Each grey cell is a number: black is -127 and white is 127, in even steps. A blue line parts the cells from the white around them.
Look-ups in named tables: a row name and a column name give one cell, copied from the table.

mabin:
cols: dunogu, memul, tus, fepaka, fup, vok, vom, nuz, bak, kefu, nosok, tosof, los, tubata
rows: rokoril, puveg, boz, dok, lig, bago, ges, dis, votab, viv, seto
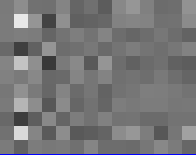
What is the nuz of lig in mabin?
21
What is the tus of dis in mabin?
13
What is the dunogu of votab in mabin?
-23
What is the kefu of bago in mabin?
-12
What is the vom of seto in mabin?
5
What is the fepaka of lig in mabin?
-70
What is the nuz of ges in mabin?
-28
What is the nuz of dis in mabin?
-26
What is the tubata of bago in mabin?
-26
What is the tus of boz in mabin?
-3
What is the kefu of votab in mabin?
-11
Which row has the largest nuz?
lig

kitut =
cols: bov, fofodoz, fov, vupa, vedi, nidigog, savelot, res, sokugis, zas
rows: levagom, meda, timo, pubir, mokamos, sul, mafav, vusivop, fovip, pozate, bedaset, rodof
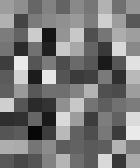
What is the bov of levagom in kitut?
29
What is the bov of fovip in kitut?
-81
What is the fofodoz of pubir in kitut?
-85
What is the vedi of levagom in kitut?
-28
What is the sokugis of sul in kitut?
-80
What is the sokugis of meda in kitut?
29
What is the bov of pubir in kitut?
-10
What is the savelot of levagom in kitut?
-9
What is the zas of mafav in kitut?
29
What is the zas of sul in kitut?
57
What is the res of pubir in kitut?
-70
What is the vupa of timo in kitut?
-106
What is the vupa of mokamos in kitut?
-4
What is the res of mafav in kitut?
-47
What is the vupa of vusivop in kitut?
-76
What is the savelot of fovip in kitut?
-66

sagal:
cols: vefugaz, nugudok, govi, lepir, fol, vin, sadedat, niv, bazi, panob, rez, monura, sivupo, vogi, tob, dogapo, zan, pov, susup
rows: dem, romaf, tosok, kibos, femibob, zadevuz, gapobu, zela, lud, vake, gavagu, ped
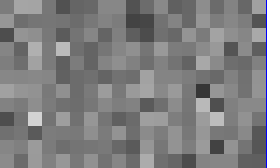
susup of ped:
-32
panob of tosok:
-33
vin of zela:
-18
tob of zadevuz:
-13
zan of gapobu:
8
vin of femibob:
-3
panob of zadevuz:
-17
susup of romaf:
-44
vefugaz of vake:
-15
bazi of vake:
19
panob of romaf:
-60
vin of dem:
-26
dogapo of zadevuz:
-22
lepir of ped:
1
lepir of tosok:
-7
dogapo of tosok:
35
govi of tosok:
15
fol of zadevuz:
-30
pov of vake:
9

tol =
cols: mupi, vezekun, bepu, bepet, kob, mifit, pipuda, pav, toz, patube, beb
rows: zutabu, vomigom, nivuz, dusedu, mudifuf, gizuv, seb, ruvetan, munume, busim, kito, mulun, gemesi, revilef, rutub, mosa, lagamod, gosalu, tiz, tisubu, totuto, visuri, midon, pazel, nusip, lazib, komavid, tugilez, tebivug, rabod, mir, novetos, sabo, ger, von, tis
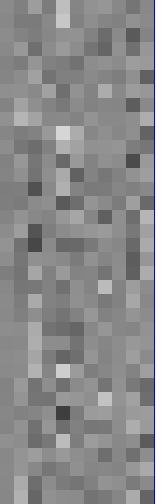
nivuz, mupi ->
12
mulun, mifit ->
25
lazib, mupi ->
11
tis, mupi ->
7
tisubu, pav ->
-11
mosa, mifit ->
38
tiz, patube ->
-34
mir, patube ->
45
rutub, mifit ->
-17
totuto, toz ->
3
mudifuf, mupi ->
3
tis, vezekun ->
49

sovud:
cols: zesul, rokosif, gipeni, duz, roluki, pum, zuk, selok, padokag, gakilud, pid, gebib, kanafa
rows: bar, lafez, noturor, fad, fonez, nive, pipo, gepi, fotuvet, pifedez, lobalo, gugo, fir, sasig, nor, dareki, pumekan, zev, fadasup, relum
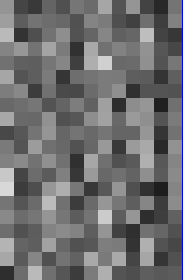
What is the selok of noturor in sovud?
6
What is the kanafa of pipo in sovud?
-45
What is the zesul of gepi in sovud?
-23
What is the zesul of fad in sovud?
4
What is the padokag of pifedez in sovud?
-26
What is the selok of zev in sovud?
-1
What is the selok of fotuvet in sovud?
34
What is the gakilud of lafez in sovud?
-62
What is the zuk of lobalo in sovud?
-24
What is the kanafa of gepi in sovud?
-15
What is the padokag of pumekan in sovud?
-62
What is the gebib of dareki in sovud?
-65
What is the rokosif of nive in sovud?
-43
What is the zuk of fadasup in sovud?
41
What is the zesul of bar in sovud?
20
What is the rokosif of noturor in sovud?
-76
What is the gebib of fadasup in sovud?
-74
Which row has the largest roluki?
sasig

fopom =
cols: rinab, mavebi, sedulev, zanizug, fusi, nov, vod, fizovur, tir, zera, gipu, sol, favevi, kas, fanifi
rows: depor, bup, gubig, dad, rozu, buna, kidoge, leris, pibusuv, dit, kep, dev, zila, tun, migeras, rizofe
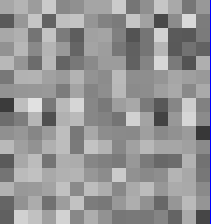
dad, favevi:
-38
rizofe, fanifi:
-57
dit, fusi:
62
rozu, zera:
-30
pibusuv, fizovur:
2
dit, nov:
-7
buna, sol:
21
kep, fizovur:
51
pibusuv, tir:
-11
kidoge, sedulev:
23
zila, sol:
14
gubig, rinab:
40
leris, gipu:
-5
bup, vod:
21
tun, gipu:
60
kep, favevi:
38
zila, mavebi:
59
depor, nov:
16
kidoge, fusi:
-3

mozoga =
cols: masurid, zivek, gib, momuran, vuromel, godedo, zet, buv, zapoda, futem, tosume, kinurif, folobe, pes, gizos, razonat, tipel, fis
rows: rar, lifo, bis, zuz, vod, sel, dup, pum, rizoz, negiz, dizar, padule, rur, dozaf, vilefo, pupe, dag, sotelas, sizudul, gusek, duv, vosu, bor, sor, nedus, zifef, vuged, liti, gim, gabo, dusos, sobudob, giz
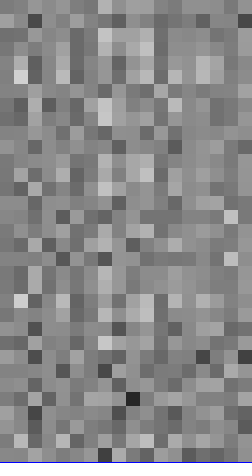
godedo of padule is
-11
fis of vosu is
14
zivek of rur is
35
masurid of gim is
-2
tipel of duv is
-1
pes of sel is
20
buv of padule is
51
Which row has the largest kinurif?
dup

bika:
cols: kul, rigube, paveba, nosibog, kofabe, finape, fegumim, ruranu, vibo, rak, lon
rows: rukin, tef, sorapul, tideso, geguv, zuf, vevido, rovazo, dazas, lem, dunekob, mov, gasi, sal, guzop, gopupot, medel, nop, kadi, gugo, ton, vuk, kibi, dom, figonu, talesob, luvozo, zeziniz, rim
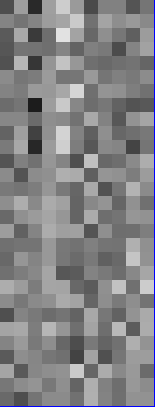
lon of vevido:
-14
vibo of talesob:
-9
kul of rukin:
-49
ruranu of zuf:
-10
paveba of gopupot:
27
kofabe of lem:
83
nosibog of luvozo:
14
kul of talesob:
-37
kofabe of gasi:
47
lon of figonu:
19
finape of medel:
32
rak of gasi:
-2
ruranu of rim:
3
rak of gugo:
8
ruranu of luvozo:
44
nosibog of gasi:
16
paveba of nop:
-11
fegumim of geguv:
-16
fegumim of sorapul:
-24

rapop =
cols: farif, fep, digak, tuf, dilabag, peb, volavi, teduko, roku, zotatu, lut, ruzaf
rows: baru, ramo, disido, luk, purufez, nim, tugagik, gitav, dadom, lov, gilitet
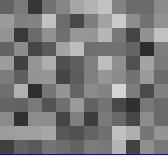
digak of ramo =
3
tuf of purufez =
46
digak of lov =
32
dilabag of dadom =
-58
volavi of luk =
-16
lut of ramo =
-13
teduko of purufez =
61
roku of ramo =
75
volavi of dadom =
-66
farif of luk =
-28
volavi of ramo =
-1
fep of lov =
31
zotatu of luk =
-27
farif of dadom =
10
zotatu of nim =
-13
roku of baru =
2
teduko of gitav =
-11
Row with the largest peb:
luk

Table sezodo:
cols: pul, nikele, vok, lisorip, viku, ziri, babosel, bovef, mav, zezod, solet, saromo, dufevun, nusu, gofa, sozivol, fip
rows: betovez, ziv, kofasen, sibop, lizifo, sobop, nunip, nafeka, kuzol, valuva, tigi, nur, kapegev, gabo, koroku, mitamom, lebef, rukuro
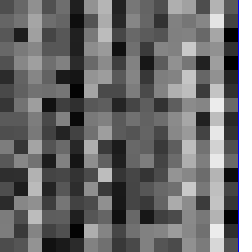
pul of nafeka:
-73
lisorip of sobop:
-29
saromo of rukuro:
-42
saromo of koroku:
-27
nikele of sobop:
-28
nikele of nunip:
-31
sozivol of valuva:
103
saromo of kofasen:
-43
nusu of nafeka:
11
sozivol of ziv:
100
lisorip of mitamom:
-34
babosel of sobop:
20

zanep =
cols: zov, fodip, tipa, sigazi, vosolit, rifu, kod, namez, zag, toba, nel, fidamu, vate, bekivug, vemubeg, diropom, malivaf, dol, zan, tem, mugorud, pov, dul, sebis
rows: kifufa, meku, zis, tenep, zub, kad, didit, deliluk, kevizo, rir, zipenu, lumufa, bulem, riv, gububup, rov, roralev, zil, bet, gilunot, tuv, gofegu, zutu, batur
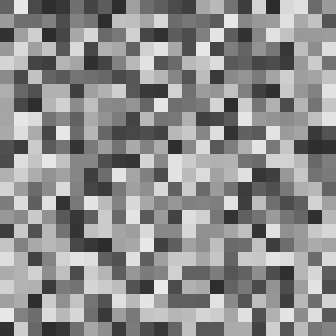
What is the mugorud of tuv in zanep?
-50
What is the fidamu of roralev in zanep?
8
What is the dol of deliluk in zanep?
77
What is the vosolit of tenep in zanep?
-40
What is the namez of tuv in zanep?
75
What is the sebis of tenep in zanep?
94
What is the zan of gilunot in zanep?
14
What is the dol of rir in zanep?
-30
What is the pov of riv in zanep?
47
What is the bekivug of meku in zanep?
-9
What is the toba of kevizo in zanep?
-59
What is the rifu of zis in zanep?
40
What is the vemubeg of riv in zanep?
-21
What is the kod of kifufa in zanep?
-59
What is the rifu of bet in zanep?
99
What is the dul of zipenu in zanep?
-81
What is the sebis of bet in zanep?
90
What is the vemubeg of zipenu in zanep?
90

